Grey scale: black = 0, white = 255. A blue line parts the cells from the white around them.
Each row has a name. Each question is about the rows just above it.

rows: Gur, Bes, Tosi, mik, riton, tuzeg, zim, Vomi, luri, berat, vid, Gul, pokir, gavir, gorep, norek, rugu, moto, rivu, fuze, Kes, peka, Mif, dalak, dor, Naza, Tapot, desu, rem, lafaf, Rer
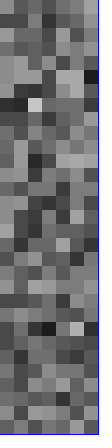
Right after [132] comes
[104]
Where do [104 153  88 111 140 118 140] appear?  vid
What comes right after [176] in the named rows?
[47]
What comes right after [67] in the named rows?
[53]

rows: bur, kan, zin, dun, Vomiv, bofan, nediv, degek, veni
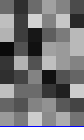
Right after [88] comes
[68]
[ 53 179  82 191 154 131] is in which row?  Vomiv
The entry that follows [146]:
[88]
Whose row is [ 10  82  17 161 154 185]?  dun
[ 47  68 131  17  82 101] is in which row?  bofan
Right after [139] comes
[173]

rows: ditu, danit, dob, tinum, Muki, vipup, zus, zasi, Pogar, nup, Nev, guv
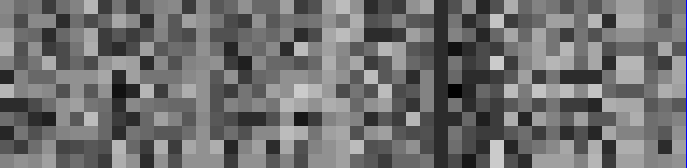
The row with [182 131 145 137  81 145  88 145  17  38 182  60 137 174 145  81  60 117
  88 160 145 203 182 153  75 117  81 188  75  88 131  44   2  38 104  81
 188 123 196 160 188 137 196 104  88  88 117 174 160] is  zus
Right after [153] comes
[75]
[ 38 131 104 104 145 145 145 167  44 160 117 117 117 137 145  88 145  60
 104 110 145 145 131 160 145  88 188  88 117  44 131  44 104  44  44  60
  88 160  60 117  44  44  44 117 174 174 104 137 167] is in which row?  vipup
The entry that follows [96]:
[160]
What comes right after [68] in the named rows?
[75]
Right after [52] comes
[131]
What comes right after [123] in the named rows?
[196]

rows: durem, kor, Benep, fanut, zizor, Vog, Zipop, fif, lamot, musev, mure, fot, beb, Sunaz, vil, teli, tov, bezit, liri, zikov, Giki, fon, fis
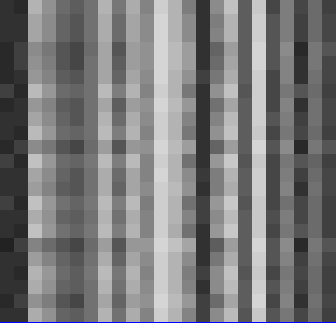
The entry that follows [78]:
[125]
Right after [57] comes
[125]

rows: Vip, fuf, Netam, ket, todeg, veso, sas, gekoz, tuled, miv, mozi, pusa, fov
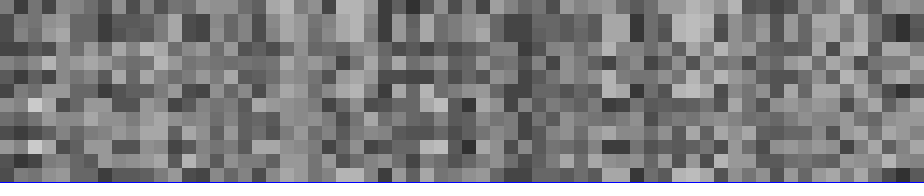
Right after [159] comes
[131]
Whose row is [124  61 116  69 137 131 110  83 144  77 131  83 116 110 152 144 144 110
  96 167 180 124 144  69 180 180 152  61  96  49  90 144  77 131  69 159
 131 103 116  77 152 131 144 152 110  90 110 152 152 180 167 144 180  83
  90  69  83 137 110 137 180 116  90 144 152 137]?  Vip

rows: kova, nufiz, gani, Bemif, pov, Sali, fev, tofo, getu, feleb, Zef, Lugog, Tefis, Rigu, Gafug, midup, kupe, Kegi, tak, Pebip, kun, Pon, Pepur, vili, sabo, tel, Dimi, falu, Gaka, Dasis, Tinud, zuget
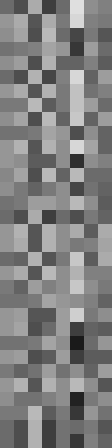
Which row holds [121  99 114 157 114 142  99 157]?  Dimi
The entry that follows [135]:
[164]

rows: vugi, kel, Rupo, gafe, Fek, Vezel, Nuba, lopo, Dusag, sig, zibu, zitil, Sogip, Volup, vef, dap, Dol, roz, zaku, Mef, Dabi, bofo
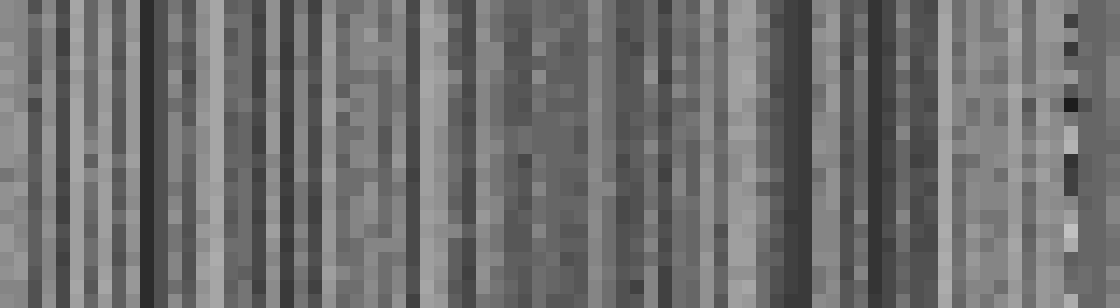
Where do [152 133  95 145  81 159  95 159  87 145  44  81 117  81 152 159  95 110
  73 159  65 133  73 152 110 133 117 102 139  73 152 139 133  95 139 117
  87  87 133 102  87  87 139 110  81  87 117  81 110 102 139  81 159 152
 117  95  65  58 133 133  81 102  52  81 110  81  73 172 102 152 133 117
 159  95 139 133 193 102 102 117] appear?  Dol
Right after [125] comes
[145]

